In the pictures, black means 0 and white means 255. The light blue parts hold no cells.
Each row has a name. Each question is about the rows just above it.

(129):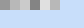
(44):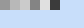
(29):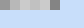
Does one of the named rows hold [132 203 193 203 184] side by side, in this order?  no
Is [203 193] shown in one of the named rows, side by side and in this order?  yes
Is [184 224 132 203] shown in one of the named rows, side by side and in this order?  no
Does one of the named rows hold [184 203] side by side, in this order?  yes

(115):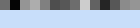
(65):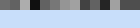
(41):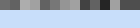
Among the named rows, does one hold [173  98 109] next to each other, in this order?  no
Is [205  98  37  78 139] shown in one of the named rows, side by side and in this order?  no
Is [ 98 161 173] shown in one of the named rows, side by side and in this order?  no

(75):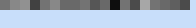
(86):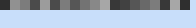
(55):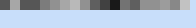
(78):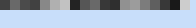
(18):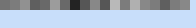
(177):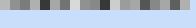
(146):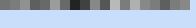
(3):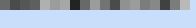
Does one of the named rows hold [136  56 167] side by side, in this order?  no
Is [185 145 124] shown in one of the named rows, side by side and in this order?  yes
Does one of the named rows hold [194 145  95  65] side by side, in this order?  no
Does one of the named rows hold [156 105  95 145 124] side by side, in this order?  no

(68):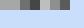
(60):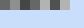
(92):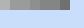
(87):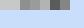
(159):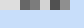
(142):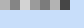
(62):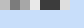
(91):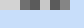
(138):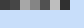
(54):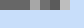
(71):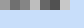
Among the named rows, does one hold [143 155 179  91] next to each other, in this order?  yes
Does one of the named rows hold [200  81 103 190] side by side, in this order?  no
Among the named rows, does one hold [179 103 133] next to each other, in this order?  no
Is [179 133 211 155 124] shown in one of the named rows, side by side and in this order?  yes
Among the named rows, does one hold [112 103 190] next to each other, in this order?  no
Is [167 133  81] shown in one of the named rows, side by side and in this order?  yes
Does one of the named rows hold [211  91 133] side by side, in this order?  no

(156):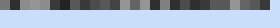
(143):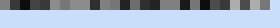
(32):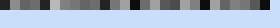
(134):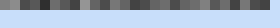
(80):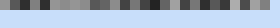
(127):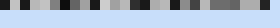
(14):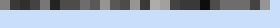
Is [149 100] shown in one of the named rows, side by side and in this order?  yes
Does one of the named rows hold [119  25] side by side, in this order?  no
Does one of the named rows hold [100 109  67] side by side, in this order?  no
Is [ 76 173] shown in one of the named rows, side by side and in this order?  yes
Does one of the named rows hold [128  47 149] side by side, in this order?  yes
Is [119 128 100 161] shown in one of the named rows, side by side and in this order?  no

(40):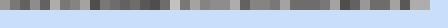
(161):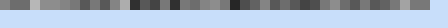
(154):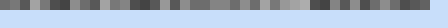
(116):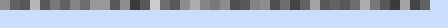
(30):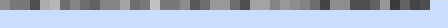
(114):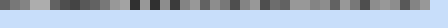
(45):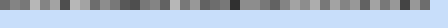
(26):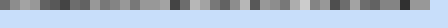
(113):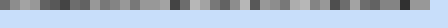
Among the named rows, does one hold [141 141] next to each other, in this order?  yes
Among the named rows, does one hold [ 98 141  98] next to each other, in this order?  yes
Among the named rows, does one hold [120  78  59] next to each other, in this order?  no

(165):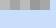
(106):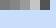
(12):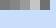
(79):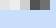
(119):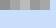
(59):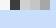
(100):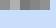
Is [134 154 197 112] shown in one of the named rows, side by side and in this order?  yes
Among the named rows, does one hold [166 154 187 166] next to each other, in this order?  no
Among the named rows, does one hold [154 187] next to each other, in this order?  no
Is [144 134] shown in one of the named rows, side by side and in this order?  no

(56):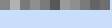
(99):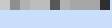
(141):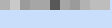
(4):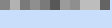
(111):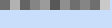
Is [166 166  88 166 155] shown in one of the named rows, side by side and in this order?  yes
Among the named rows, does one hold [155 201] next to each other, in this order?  no
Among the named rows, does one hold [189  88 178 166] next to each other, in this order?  yes
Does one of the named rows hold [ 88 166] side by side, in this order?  yes
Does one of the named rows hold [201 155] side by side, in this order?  yes
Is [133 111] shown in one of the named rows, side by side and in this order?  yes

